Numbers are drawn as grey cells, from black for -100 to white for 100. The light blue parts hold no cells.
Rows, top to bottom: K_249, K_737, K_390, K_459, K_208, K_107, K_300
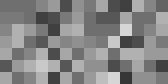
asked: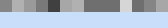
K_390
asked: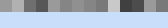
K_459
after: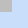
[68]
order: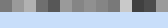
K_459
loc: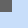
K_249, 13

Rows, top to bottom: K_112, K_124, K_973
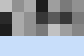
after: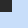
[33]
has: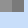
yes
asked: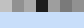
K_112
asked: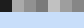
K_973
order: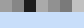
K_973
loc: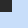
K_124, 0

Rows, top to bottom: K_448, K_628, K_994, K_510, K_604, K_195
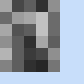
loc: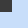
K_604, 2
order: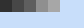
K_448
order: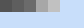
K_994
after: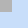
[-26]
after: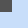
[-26]
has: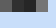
yes
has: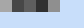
yes

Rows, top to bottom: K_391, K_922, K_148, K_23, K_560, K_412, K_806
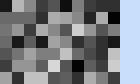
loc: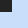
K_922, 7
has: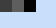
no
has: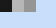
no
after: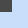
[-62]

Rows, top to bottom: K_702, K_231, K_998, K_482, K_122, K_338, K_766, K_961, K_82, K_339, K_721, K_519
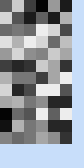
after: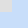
[40]
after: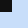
[40]
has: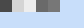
no
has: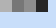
yes
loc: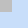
K_482, 5

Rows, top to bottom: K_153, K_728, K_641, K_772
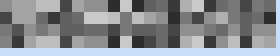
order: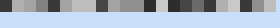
K_772
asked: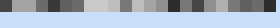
K_728
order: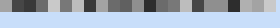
K_153
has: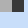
no
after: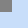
[-55]
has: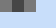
yes
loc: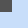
K_641, 1

